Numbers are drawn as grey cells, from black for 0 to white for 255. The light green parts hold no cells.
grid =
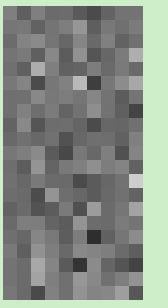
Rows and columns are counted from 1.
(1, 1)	127
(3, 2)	131
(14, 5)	110
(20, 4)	127
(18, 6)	136
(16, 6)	148
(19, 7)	139
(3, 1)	108
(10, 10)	128
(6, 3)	75
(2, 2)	120
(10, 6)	103
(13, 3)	121
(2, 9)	112
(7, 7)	134
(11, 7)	104
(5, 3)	173
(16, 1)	106
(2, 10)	123
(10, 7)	111
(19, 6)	52
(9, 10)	112
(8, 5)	100
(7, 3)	136
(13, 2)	103
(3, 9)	98
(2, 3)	98
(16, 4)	100
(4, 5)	92
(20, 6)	151
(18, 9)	107
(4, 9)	123
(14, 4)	148
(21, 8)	135
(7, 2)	112
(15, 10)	163
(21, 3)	74
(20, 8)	112
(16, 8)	107
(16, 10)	116

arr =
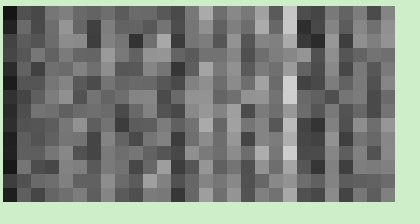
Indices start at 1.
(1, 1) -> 21
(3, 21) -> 170
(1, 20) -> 90
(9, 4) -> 93
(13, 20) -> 136
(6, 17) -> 139
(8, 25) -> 83
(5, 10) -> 88
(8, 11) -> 130
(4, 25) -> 85
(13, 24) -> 131
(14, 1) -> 30
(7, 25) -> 117
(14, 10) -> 79
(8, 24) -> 121
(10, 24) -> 146
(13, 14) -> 102
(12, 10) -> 71
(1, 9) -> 91
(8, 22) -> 108
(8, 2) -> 78
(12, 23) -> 54
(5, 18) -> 90
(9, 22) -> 68
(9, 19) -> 132
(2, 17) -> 127
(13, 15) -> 132
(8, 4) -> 111
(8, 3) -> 115
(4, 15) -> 114
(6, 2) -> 85
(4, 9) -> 121
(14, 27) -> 93
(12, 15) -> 149
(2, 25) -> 92
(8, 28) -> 116
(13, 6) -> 97
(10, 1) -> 32
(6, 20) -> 107

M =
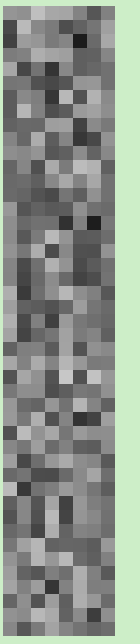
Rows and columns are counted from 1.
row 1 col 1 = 149
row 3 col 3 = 150
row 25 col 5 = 163
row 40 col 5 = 184
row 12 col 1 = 101
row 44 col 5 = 98
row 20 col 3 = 105
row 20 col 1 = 132
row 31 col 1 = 81
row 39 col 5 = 102
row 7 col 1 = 92
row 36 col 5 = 65
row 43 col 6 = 174
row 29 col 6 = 180
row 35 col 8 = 93
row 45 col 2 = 87
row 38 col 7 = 127
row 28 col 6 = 120
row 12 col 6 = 188
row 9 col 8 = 121
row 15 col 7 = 112
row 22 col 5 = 103
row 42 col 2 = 129
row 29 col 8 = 97
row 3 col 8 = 168
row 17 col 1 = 140
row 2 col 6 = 98
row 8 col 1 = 92
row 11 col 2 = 136
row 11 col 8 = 136
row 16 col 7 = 29
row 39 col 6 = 101
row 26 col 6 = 152
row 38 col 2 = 116
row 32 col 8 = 139
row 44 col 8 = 143
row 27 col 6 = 81
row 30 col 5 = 132
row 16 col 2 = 105
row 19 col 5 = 147

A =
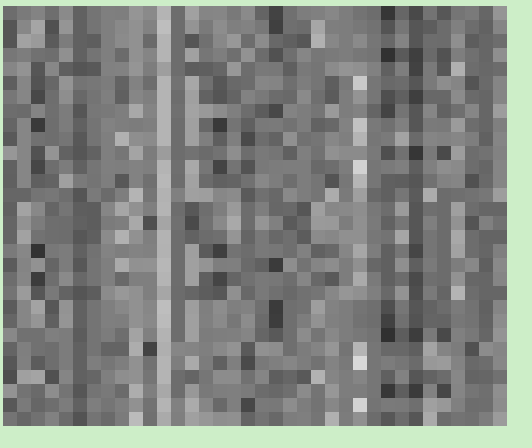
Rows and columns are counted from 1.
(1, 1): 109
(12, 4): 110
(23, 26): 114
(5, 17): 152
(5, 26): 144
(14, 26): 159
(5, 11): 125
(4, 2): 125
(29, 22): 125
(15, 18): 109
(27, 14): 101
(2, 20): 64
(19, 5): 124
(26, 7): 126
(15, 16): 126
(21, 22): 113
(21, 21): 105
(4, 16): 126
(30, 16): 142
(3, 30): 86
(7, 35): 102
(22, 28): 79
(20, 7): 116
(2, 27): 114
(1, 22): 125
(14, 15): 158
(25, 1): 100
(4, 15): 118
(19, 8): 127
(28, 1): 147
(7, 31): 104
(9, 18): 96
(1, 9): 126
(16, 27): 122
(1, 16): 134
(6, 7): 119
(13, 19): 136

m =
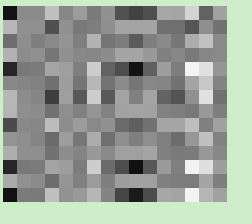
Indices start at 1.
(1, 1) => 19
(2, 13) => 111
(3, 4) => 137
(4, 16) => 137
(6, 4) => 112
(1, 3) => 139
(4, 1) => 178
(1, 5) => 134
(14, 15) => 181
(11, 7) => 153
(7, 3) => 133
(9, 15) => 128
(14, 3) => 122
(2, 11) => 164
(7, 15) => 224
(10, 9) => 143
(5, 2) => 121
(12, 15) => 223
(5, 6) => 127
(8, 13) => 127
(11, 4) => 114
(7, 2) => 140
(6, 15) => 199
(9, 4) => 188
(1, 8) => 145
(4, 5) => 145
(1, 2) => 139
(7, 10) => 129
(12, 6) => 124
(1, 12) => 167
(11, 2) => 143
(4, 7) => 134
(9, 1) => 75
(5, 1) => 38
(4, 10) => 164
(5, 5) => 159
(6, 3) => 129

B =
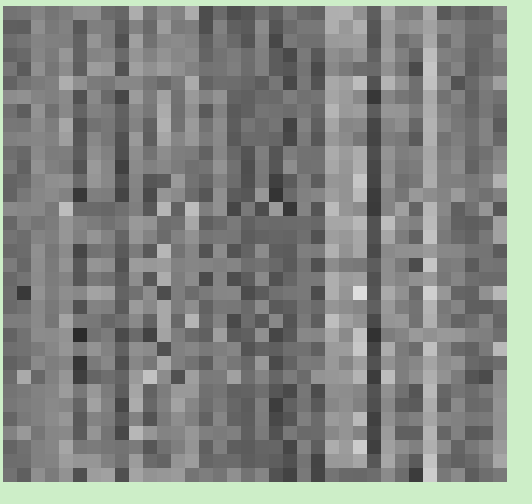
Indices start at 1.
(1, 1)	115
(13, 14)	115
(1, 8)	108
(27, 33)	124
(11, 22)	114
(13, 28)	150
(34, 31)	205
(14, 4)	139
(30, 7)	131
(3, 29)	110
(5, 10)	160
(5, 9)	82
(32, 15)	96
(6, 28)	180
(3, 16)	122
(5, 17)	127
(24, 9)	74
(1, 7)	143
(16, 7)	124
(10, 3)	134
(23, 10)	138
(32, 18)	92
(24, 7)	114
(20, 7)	121
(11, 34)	104
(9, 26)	137
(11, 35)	113
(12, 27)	71
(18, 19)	140
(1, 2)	118
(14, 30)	153
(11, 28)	148
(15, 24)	187
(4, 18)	110
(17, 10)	150
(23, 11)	99
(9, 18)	118
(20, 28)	143
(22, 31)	180
